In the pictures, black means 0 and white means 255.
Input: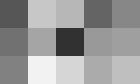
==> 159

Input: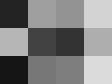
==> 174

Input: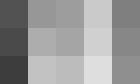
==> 135

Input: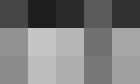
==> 166

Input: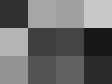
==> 24

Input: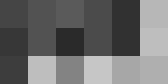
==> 190

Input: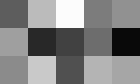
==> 9

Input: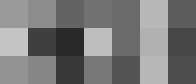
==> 70
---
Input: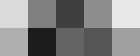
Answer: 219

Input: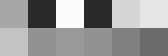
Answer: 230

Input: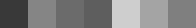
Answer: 164

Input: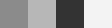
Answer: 183

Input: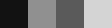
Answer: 144

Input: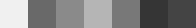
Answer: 181

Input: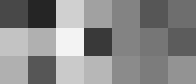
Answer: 208

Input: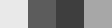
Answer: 167
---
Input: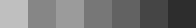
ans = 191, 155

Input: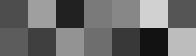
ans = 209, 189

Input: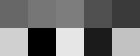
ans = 230, 208

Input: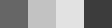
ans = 226, 194

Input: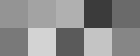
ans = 211, 196

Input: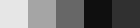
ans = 230, 165

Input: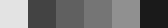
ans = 227, 144
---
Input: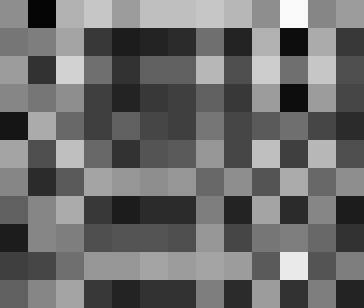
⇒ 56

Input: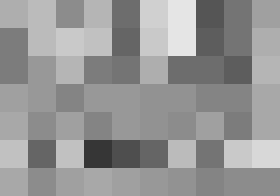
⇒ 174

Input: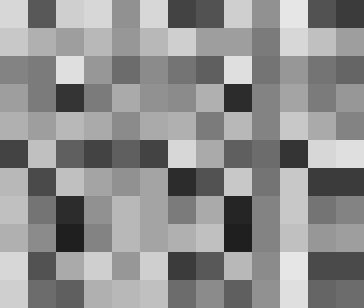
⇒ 158

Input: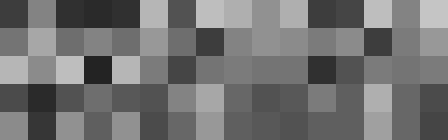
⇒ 152

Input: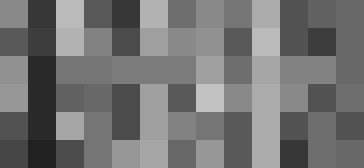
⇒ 104

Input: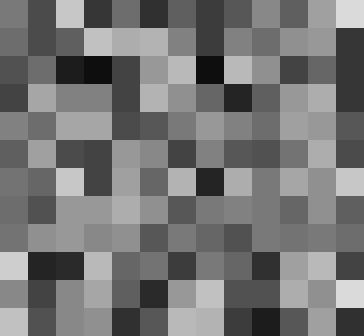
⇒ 54

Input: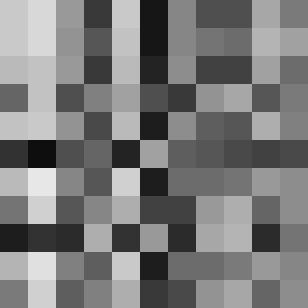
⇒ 161
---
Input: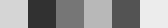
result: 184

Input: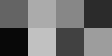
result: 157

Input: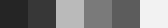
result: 122

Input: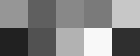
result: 178

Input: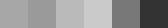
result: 167

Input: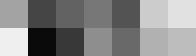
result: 204
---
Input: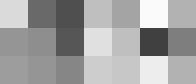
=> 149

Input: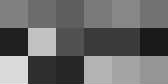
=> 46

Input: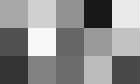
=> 130

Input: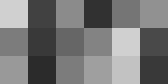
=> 43

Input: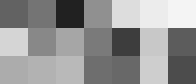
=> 178

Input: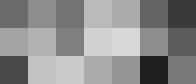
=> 194

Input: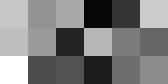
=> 75
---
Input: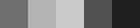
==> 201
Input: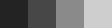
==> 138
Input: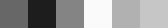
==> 132
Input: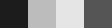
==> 229
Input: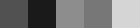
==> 141
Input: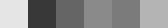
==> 101
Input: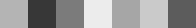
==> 123
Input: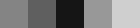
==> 21
